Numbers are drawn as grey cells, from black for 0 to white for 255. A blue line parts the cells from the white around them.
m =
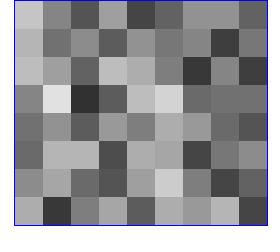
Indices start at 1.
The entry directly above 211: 126
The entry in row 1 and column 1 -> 197
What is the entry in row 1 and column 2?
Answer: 133
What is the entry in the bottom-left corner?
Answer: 173
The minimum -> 49
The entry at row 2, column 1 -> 181
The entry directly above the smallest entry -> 98
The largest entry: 225
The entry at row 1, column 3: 84
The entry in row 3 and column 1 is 189
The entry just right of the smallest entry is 92
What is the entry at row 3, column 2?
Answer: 159
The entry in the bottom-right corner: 69

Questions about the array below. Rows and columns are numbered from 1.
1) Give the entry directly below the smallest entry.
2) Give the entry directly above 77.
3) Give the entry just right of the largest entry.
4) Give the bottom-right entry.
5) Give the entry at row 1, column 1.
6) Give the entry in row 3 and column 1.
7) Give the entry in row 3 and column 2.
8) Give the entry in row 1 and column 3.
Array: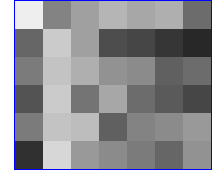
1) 108
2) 181
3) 131
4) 146
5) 238
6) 123
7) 195
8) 160

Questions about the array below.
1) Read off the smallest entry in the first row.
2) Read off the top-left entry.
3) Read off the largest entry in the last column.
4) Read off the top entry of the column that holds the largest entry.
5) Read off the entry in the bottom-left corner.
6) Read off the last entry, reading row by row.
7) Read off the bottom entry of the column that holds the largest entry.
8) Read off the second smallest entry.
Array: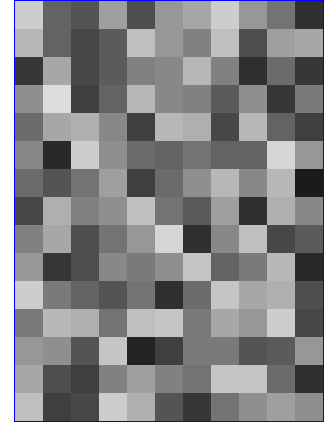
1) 47
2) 205
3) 167
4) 99
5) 191
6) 143
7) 63
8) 35

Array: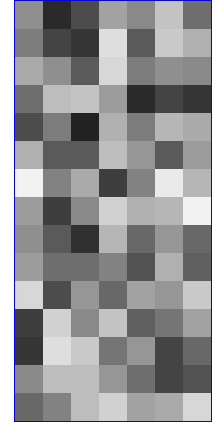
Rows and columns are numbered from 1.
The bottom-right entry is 215
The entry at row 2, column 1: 124
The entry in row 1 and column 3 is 76
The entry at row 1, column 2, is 42
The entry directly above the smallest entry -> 195
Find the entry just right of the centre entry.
176
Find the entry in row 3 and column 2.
143
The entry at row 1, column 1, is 143
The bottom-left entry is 104
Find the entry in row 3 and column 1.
170
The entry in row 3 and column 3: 90
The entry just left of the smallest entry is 124
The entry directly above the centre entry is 62
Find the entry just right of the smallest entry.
176

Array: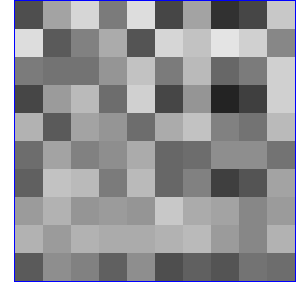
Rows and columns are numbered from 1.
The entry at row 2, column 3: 129
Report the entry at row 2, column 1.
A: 221
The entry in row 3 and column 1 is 123
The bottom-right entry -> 109
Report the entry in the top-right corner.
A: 200
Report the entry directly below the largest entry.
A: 103
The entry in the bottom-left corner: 90
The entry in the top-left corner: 78
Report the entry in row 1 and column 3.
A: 214
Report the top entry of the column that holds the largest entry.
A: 49
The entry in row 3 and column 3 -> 115
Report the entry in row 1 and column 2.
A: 163
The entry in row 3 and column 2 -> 115
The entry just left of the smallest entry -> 149

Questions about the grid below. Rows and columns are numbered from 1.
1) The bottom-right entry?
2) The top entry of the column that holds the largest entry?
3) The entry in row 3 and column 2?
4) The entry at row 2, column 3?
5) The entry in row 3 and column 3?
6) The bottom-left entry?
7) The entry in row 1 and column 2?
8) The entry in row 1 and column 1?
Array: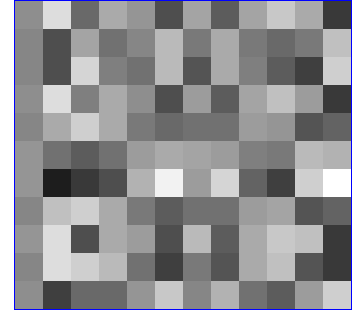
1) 207
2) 57
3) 78
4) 164
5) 213
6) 142
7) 221
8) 142
